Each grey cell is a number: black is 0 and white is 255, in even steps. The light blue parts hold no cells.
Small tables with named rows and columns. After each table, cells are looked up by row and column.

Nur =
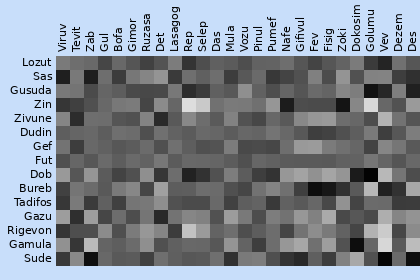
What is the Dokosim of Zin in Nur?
135
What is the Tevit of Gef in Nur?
61
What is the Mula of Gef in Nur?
124
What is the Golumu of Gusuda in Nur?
18
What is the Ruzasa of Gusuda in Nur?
72
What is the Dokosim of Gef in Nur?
102
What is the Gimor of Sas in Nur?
119
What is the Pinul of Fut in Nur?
102
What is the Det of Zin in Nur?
139
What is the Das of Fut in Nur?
101
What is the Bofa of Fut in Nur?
93
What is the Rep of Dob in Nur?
34
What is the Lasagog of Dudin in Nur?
98
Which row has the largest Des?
Gamula

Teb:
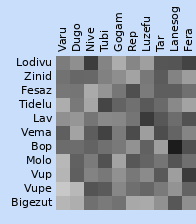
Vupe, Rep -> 111
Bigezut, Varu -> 182
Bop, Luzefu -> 97
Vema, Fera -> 133
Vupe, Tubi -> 90
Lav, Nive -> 117
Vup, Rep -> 120
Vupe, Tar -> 122
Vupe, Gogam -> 135
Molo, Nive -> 123
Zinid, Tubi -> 129
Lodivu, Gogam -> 173
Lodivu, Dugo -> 143

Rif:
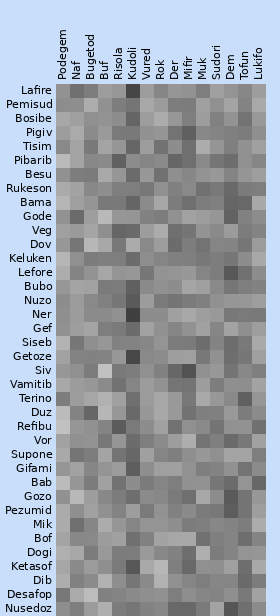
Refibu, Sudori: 116
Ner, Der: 160
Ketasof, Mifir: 105
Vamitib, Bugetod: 152
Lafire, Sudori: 160
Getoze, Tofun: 119
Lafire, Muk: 126
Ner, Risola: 145
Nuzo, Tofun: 151
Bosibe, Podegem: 167
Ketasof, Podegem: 166
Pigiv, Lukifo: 143
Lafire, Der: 150
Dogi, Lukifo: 150
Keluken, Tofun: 141
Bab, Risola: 114
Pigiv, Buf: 154

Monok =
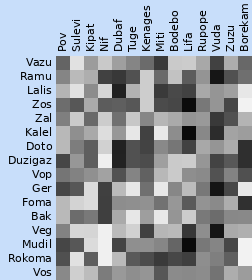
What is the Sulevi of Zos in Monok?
87
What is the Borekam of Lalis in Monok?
231
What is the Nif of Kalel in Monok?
221
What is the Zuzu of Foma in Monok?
173
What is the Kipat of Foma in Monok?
219
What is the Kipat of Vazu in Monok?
156
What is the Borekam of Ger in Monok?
232
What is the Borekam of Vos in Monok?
156

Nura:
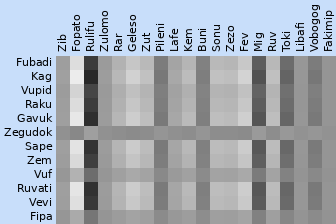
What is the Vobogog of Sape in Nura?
122
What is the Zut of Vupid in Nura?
180
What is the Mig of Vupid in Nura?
99
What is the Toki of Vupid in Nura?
112
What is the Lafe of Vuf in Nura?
154
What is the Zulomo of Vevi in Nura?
155
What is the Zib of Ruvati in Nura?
159
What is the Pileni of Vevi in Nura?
124
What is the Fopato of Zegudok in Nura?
136
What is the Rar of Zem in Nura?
176
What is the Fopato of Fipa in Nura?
170
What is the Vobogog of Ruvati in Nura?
121
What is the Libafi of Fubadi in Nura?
151
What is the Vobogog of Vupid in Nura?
127
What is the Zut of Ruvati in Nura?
189
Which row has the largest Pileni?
Zegudok

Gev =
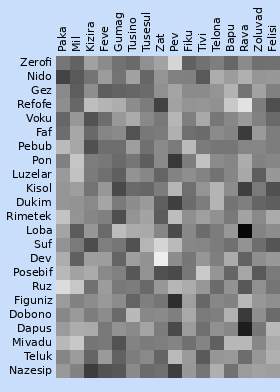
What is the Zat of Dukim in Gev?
95
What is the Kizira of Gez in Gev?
142
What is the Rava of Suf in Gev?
147
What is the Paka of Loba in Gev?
164
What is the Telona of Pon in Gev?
139
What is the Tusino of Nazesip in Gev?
138
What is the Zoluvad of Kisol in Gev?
122
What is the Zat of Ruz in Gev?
152
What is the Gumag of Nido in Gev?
115
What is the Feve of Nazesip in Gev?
83
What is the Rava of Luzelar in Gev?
168
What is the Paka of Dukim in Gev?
150
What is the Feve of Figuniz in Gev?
153
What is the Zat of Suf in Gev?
213

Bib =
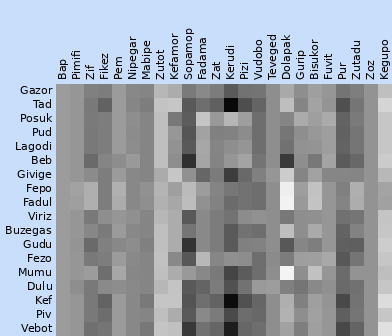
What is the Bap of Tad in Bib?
156
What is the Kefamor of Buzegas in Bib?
172
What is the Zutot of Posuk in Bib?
191
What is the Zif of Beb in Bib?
106
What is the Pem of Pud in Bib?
155
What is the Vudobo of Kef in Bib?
102
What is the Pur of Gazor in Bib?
116
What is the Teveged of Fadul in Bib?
142
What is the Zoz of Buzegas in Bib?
147
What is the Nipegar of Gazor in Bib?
136
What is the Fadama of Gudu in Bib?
137
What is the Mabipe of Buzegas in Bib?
133
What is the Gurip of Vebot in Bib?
126
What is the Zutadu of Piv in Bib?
117
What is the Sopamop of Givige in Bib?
145

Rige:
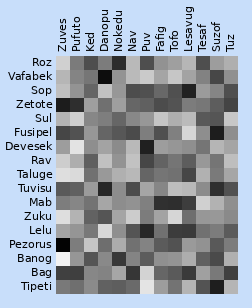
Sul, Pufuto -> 207
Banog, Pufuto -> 150
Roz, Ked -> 78
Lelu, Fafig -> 113
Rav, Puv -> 70
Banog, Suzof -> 74
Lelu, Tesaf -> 113

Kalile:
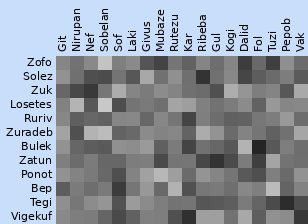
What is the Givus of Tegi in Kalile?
139
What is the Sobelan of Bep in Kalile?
122
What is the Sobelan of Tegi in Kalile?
149
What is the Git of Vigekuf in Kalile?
137
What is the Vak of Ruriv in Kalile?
109
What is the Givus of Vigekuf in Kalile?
128
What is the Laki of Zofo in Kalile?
138
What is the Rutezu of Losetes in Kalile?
164
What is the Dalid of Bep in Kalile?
136
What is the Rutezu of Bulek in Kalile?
123
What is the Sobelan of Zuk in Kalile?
119
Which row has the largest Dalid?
Bulek

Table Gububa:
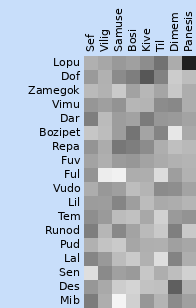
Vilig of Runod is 182
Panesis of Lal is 174
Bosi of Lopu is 160
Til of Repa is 174
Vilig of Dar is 187
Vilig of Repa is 172
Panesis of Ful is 178
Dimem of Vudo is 142
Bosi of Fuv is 151
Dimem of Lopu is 172
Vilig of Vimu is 159
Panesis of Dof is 189
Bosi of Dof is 126
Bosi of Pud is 166
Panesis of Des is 177
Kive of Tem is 168
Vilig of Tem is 154
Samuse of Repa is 119
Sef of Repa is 148

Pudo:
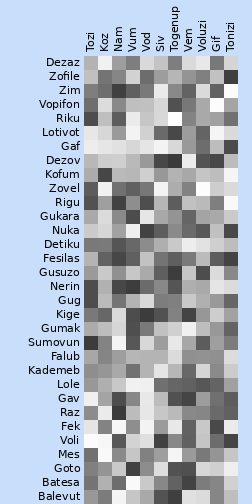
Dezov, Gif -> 72
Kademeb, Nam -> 169
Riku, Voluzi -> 169
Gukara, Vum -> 76
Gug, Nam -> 116
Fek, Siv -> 155
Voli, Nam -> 88
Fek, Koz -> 131
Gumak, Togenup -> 208
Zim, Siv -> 234
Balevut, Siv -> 83
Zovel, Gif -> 205
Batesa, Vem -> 67
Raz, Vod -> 231
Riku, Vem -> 131

